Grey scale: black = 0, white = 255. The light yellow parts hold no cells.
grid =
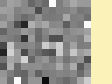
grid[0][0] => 138
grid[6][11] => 125
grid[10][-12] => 125
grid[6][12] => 127
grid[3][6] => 167
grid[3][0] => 160
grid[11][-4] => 106
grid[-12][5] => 120
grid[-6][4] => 137
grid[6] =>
[73, 195, 133, 132, 137, 120, 204, 169, 207, 126, 162, 125, 127]
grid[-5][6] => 89
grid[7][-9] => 127
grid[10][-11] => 106
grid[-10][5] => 146
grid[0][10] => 168
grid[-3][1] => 175
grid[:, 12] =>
[153, 124, 112, 250, 160, 178, 127, 169, 79, 133, 141, 204]
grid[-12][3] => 137
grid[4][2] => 128
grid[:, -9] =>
[103, 140, 120, 176, 141, 155, 137, 127, 102, 141, 138, 148]
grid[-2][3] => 100
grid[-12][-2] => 153
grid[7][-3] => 198
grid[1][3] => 137
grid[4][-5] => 151
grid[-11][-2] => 119
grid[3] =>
[160, 131, 78, 37, 176, 153, 167, 135, 138, 94, 129, 121, 250]
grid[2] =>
[137, 152, 124, 108, 120, 146, 121, 121, 124, 167, 127, 130, 112]
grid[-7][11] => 126
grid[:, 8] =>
[126, 128, 124, 138, 151, 80, 207, 201, 147, 168, 134, 119]
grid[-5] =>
[36, 209, 156, 75, 127, 107, 89, 80, 201, 133, 198, 155, 169]
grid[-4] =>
[114, 167, 154, 211, 102, 137, 150, 120, 147, 116, 135, 145, 79]
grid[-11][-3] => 139
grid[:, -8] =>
[120, 77, 146, 153, 107, 104, 120, 107, 137, 143, 98, 148]
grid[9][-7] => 132

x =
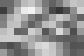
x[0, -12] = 105
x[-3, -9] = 187
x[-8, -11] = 106
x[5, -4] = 98
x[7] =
[156, 112, 90, 101, 139, 182, 208, 199, 161, 118, 91, 99]
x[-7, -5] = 73
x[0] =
[105, 106, 143, 187, 198, 166, 120, 98, 121, 166, 196, 188]
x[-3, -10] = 202
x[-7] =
[62, 111, 182, 235, 242, 202, 135, 73, 54, 79, 143, 209]
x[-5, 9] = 97
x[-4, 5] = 183
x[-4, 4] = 207
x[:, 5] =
[166, 202, 98, 125, 183, 149, 210, 182]
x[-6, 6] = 121
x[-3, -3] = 92
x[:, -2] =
[196, 143, 129, 120, 78, 94, 83, 91]
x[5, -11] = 205
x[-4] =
[189, 203, 98, 104, 207, 183, 86, 128, 217, 159, 78, 152]
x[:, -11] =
[106, 111, 175, 191, 203, 205, 78, 112]
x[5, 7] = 111

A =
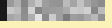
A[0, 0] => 24
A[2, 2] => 175
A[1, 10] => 203
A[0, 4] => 175
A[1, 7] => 156
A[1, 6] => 153
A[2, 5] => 227
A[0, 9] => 186
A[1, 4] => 210
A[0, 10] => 164
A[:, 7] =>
[149, 156, 203]
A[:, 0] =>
[24, 26, 27]
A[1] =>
[26, 199, 188, 140, 210, 133, 153, 156, 159, 170, 203, 198, 208, 135, 186]
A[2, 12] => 168

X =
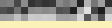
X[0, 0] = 122
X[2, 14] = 79
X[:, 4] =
[50, 139, 203]
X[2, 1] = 164
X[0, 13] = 118
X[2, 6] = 204
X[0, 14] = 159
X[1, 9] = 88
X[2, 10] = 166
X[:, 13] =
[118, 68, 158]
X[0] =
[122, 128, 72, 140, 50, 62, 51, 57, 136, 121, 141, 36, 178, 118, 159, 49]
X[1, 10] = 33
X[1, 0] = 80

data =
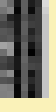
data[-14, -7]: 137
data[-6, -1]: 196
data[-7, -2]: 50
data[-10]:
[87, 81, 24, 94, 36, 60, 196]
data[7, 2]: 10
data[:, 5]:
[49, 60, 60, 60, 60, 67, 60, 50, 60, 67, 60, 60, 60, 58]
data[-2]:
[130, 125, 8, 105, 27, 60, 196]
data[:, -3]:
[29, 12, 54, 63, 36, 51, 21, 1, 61, 71, 21, 43, 27, 11]
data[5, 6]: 196
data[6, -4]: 100
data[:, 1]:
[107, 133, 36, 61, 81, 89, 153, 148, 58, 54, 140, 79, 125, 131]
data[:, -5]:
[24, 6, 24, 25, 24, 35, 15, 10, 24, 24, 10, 24, 8, 9]
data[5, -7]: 82
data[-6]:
[74, 58, 24, 101, 61, 60, 196]

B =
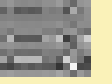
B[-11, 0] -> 142
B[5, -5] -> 193
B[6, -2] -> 149
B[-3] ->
[163, 100, 186, 183, 185, 185, 115, 124, 93, 209, 148, 116, 65]
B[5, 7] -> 152
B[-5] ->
[144, 147, 142, 138, 142, 139, 140, 143, 152, 135, 96, 149, 159]
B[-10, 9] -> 83
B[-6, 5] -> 88
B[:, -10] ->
[136, 95, 127, 136, 140, 90, 138, 111, 183, 100, 149]
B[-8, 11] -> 141
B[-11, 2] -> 138
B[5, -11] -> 87
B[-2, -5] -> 52
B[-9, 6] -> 130
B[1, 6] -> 130
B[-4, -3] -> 151
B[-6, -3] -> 103
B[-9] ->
[129, 131, 128, 127, 128, 127, 130, 131, 131, 126, 130, 132, 142]
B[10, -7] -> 153
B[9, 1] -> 70
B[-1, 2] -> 150
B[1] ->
[98, 129, 88, 95, 88, 92, 130, 123, 127, 83, 170, 120, 143]
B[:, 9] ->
[132, 83, 126, 134, 145, 61, 135, 106, 209, 108, 146]
